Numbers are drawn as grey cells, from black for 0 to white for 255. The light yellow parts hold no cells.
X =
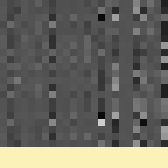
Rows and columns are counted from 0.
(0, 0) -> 84
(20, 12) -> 81
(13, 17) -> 83
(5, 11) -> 82
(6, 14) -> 68
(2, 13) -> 87
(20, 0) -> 87
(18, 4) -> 79
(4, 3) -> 85
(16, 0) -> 86
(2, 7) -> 47
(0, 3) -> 85
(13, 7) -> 127
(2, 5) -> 87
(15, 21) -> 87
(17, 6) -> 78
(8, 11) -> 82
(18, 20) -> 84
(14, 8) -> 81
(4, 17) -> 81
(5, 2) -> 75
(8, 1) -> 64
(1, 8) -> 80
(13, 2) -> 86
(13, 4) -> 82
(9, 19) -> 46
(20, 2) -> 62
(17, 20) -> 14
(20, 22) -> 80
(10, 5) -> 84
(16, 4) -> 83
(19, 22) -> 84
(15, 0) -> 83
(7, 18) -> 83
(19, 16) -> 76
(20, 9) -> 82
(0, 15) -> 97
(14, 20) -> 107
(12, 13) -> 83

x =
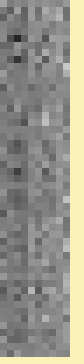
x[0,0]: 164
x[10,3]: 123
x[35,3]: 96
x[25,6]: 112
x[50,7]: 143
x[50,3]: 128
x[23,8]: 142
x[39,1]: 126
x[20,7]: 130
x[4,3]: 120
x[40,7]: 124
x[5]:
[138, 77, 38, 93, 150, 139, 85, 160, 156, 153]
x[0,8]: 133
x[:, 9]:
[152, 111, 113, 142, 135, 153, 125, 111, 129, 199, 174, 136, 140, 137, 126, 117, 123, 116, 154, 121, 140, 143, 169, 145, 130, 144, 123, 139, 192, 134, 148, 116, 118, 128, 173, 187, 120, 138, 147, 170, 178, 169, 137, 150, 163, 117, 154, 154, 155, 143, 132]
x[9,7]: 148
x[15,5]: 108
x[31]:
[125, 130, 117, 118, 140, 118, 143, 151, 171, 116]
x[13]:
[119, 127, 125, 131, 123, 125, 127, 141, 136, 137]
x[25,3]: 107
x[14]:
[119, 117, 139, 127, 124, 118, 134, 130, 145, 126]
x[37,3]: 107
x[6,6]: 131
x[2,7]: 158
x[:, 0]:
[164, 121, 95, 131, 136, 138, 104, 121, 125, 115, 155, 136, 94, 119, 119, 133, 121, 126, 129, 118, 122, 142, 130, 100, 114, 122, 128, 144, 126, 118, 89, 125, 126, 143, 98, 126, 104, 146, 123, 151, 111, 91, 108, 121, 126, 128, 149, 104, 149, 126, 139]
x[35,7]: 147
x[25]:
[122, 110, 95, 107, 130, 140, 112, 113, 148, 144]
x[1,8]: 167
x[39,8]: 135
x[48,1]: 103
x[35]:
[126, 115, 104, 96, 157, 131, 140, 147, 140, 187]
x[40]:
[111, 118, 100, 113, 125, 109, 124, 124, 132, 178]
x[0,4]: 147
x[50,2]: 151

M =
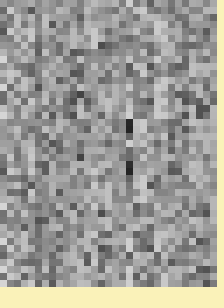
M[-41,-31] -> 154
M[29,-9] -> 191
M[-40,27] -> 133
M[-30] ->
[144, 190, 131, 192, 171, 125, 157, 178, 96, 127, 163, 114, 150, 162, 106, 118, 145, 138, 158, 131, 135, 105, 173, 200, 181, 154, 168, 122, 148, 122, 161]
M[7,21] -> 107
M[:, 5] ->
[138, 148, 124, 135, 141, 118, 103, 95, 124, 139, 130, 125, 83, 130, 148, 139, 106, 148, 125, 117, 113, 145, 148, 103, 147, 131, 148, 125, 148, 112, 133, 83, 109, 109, 125, 113, 135, 110, 117, 131, 102]
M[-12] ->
[213, 135, 164, 145, 123, 112, 144, 118, 183, 154, 91, 173, 135, 200, 137, 189, 164, 154, 184, 95, 137, 125, 191, 144, 171, 180, 114, 164, 119, 108, 182]
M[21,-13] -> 106
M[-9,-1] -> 155
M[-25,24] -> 173
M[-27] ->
[108, 163, 189, 111, 200, 148, 190, 117, 179, 110, 79, 166, 91, 131, 183, 192, 180, 154, 183, 126, 113, 85, 195, 200, 134, 176, 82, 111, 96, 167, 104]
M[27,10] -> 161
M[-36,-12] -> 129
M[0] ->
[154, 135, 154, 159, 172, 138, 163, 148, 130, 160, 160, 128, 166, 186, 171, 165, 180, 128, 206, 123, 159, 98, 167, 155, 118, 159, 120, 171, 167, 135, 168]
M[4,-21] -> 185
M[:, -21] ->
[160, 127, 145, 165, 185, 185, 185, 87, 127, 135, 85, 163, 119, 97, 79, 135, 79, 130, 164, 152, 150, 145, 147, 176, 185, 129, 129, 161, 155, 91, 185, 185, 144, 163, 154, 177, 185, 182, 131, 176, 166]
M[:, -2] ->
[135, 182, 136, 152, 91, 114, 144, 181, 113, 182, 181, 122, 105, 149, 167, 83, 116, 169, 149, 180, 182, 182, 117, 144, 148, 182, 149, 160, 164, 108, 82, 149, 157, 143, 105, 127, 135, 182, 82, 129, 84]
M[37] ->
[168, 201, 133, 111, 105, 110, 164, 116, 117, 173, 182, 191, 91, 200, 109, 152, 163, 137, 135, 170, 178, 141, 111, 164, 91, 126, 122, 140, 150, 182, 166]
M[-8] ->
[167, 188, 152, 192, 148, 109, 150, 143, 101, 141, 163, 113, 186, 199, 112, 100, 157, 172, 163, 98, 125, 123, 191, 194, 181, 171, 158, 110, 163, 143, 138]
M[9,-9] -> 142
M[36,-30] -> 150
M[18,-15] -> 115
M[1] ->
[107, 201, 156, 136, 88, 148, 154, 144, 183, 173, 127, 132, 186, 161, 144, 132, 118, 172, 136, 192, 202, 133, 118, 141, 110, 148, 168, 133, 134, 182, 182]
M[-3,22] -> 175
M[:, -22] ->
[160, 173, 155, 119, 136, 164, 153, 163, 119, 158, 160, 127, 172, 131, 110, 116, 110, 173, 142, 149, 173, 135, 159, 128, 152, 170, 151, 157, 147, 154, 173, 136, 128, 141, 141, 133, 173, 173, 146, 143, 150]
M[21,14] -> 178
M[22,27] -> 147
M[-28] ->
[110, 179, 121, 159, 127, 130, 183, 138, 159, 131, 97, 67, 128, 148, 183, 142, 180, 164, 142, 130, 180, 144, 188, 157, 136, 92, 95, 117, 183, 149, 117]
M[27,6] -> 136
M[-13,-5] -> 126
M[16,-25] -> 185
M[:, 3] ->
[159, 136, 154, 122, 184, 142, 192, 148, 185, 118, 131, 192, 192, 159, 111, 180, 189, 140, 137, 122, 178, 173, 151, 148, 138, 103, 135, 93, 116, 145, 192, 147, 93, 192, 189, 192, 162, 111, 191, 98, 176]
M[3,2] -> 189
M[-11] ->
[114, 185, 128, 192, 146, 133, 145, 125, 91, 173, 185, 103, 150, 162, 77, 134, 165, 149, 162, 109, 140, 119, 159, 182, 179, 117, 168, 104, 117, 82, 175]
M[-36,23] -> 200

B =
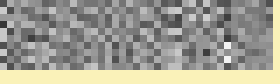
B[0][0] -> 82
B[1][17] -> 147
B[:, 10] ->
[186, 104, 164, 183, 105, 122, 130, 104, 129, 107]
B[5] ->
[199, 137, 159, 106, 63, 99, 83, 142, 149, 179, 122, 107, 159, 130, 175, 103, 173, 130, 166, 92, 125, 185, 109, 133, 118, 88, 123, 164, 146, 150, 115, 161, 62, 101, 156, 153, 133, 153, 157]
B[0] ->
[82, 173, 142, 171, 147, 142, 99, 109, 138, 125, 186, 133, 117, 116, 132, 104, 165, 116, 178, 140, 127, 109, 149, 89, 105, 82, 166, 194, 98, 196, 127, 86, 82, 130, 124, 143, 165, 117, 80]
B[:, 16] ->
[165, 127, 169, 168, 128, 173, 82, 121, 81, 134]
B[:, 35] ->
[143, 121, 147, 125, 125, 153, 138, 116, 139, 137]
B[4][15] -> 168
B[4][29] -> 98
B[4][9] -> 155
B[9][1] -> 80
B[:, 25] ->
[82, 201, 69, 79, 199, 88, 176, 200, 177, 190]
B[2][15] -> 95
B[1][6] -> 143
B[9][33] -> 118
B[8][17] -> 147
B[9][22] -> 95
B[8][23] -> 148
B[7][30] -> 136
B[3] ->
[54, 192, 136, 177, 175, 134, 137, 92, 132, 117, 183, 173, 128, 107, 140, 103, 168, 109, 168, 134, 90, 98, 173, 108, 86, 79, 152, 141, 106, 157, 118, 78, 130, 140, 122, 125, 142, 128, 111]
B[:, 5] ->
[142, 158, 115, 134, 162, 99, 154, 149, 155, 163]
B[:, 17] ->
[116, 147, 129, 109, 141, 130, 146, 157, 147, 135]
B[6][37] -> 145
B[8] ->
[80, 133, 104, 158, 194, 155, 182, 114, 124, 103, 129, 152, 99, 146, 115, 175, 81, 147, 110, 175, 138, 105, 172, 148, 152, 177, 156, 111, 149, 149, 171, 115, 243, 144, 100, 139, 144, 147, 143]
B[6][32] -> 243
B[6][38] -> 143
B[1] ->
[202, 79, 149, 105, 115, 158, 143, 194, 141, 150, 104, 124, 165, 178, 117, 167, 127, 147, 109, 126, 187, 155, 97, 157, 194, 201, 109, 116, 162, 86, 145, 188, 115, 153, 168, 121, 121, 119, 152]
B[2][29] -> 207
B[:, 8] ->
[138, 141, 162, 132, 140, 149, 125, 135, 124, 137]
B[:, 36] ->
[165, 121, 132, 142, 133, 133, 141, 106, 144, 154]
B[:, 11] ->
[133, 124, 98, 173, 122, 107, 152, 132, 152, 119]
